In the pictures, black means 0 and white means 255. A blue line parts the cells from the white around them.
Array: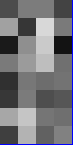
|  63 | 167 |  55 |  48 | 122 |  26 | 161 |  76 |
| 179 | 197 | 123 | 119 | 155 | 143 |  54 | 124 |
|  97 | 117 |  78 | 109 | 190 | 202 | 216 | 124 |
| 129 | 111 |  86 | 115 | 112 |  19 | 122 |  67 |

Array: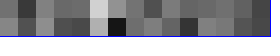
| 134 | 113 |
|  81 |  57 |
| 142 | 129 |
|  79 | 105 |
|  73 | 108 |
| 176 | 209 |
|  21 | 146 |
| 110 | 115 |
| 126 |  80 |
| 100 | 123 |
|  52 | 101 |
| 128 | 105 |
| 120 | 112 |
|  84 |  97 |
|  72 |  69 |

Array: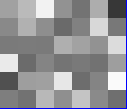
| 126 |  80 | 234 | 122 | 137 | 161 |
| 114 | 158 | 107 | 123 | 177 | 186 |
| 184 | 160 | 132 | 122 | 142 | 242 |
| 143 | 231 | 116 | 175 | 106 | 146 |
| 196 | 109 | 121 | 162 | 129 | 115 |
| 138 | 132 | 114 | 146 | 216 | 173 |
| 111 | 250 | 158 | 220 | 120 |  55 |

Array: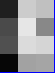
|   6 |  80 |  74 |  31 |
| 162 | 219 | 230 | 204 |
| 165 | 213 | 136 | 192 |

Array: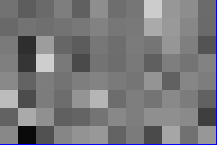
| 136 |  98 | 188 | 137 | 127 | 122 | 105 | 114 |
|  10 | 170 |  76 |  99 |  53 |  46 | 115 |  93 |
|  81 | 144 | 124 | 125 | 206 | 157 | 111 | 106 |
| 134 |  96 | 109 | 115 | 121 | 102 | 115 | 126 |
| 147 | 100 | 148 | 126 |  74 |  92 | 120 |  96 |
| 152 | 116 | 181 | 131 | 115 | 119 | 130 | 142 |
|  99 | 136 | 109 | 122 | 109 | 110 | 119 | 110 |
| 123 | 126 | 126 | 117 | 121 | 123 | 121 | 118 |
|  74 | 143 | 116 | 148 |  95 | 117 | 170 | 204 |
| 166 | 143 | 137 |  97 | 126 | 150 | 153 | 151 |
| 113 | 138 | 124 | 134 | 116 | 127 | 135 | 141 |
| 151 |  62 |  97 | 125 | 130 |  83 | 106 | 107 |

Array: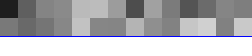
| 121 |  30 |
| 105 |  95 |
| 117 | 132 |
| 135 | 138 |
| 194 | 186 |
| 134 | 188 |
| 133 | 156 |
| 180 |  77 |
| 143 | 161 |
| 130 | 123 |
| 198 |  84 |
| 208 | 107 |
| 129 | 133 |
| 201 | 126 |
